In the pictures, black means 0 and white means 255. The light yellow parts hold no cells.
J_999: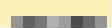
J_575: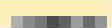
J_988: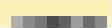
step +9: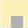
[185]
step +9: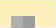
[185 166]
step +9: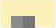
[147 127]
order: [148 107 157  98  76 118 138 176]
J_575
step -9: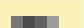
[109  67  89 148]
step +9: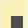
[85]

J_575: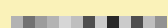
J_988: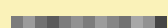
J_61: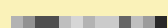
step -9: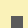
[82]
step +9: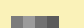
[133 165 123 100]
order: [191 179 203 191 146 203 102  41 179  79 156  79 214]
J_61
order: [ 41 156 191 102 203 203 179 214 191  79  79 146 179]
J_61
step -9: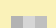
[170 205 182]
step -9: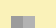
[147 170]

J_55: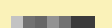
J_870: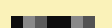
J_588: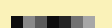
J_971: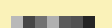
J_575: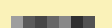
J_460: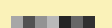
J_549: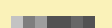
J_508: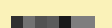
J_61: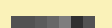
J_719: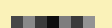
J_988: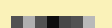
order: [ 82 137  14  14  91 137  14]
J_870
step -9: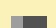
[149  73  73]
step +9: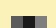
[100  35 135]
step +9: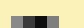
[146  68  23 135]

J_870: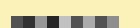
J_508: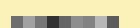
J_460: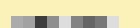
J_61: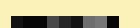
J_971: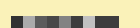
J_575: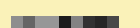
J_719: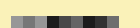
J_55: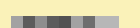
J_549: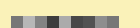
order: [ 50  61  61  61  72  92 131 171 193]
J_971
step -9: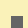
[92]
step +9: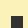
[59]

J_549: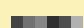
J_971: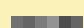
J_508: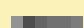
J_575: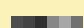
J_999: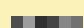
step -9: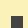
[59]
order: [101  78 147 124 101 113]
J_971
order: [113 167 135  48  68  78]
J_575
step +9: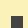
[77]
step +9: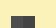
[87 77]
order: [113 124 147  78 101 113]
J_508

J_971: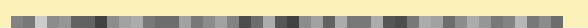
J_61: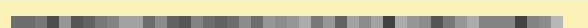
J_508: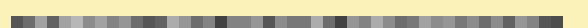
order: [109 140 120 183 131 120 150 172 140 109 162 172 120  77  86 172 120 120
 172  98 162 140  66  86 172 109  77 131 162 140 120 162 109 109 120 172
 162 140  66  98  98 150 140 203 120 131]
J_971
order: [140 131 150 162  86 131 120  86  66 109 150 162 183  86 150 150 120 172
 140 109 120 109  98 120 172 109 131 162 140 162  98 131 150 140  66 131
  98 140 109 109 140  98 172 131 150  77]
J_61
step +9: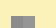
[149 159]

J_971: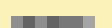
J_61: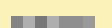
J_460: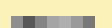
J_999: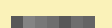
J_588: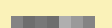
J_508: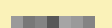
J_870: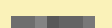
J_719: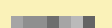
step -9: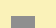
[134 134]
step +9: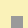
[163]
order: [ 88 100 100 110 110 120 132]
J_870

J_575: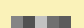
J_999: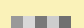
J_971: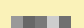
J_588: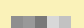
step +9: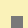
[130]
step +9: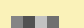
[142  91 203 121]
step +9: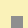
[152]
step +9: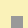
[162]
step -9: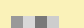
[144 207 112 196]

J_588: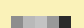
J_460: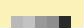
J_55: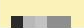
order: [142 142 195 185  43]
J_55
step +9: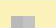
[194 204]
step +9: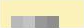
[194 204 162 151]
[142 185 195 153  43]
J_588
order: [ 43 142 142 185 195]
J_55
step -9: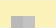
[176 186]
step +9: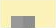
[162 151]

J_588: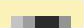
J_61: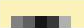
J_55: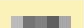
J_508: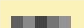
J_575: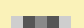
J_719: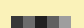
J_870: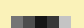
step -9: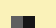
[87 13]
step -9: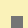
[108]

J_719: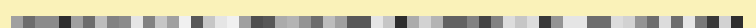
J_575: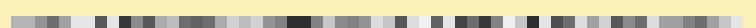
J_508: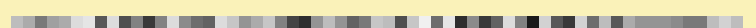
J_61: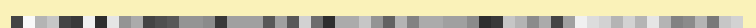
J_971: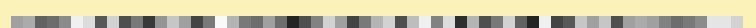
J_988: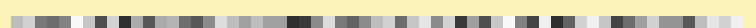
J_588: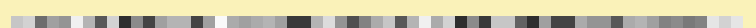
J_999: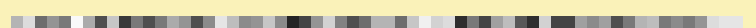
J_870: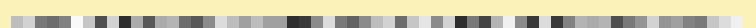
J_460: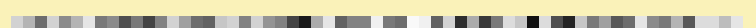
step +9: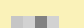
[207 219 139 219]
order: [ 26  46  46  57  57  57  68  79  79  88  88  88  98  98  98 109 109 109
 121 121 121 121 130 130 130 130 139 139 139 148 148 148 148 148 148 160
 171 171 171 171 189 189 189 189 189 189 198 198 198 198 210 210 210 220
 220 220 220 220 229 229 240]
J_508
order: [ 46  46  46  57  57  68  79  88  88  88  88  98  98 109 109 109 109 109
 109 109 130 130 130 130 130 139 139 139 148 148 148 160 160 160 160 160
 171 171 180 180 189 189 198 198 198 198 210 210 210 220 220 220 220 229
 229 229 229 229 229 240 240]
J_575
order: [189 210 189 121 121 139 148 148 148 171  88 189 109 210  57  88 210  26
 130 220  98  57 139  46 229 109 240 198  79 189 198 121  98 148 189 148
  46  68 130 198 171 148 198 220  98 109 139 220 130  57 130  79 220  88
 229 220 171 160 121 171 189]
J_508
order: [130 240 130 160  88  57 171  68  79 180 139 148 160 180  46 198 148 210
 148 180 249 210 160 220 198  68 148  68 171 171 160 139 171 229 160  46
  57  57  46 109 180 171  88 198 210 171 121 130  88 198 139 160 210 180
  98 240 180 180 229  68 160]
J_588

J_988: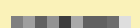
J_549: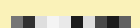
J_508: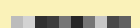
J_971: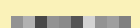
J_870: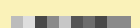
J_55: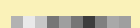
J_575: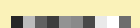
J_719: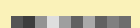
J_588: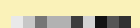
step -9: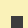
[52]
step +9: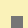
[127]
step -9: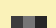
[ 52 109  30]
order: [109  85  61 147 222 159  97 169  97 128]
J_719
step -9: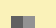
[ 88 138]
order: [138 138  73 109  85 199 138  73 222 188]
J_870
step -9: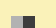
[169  52]

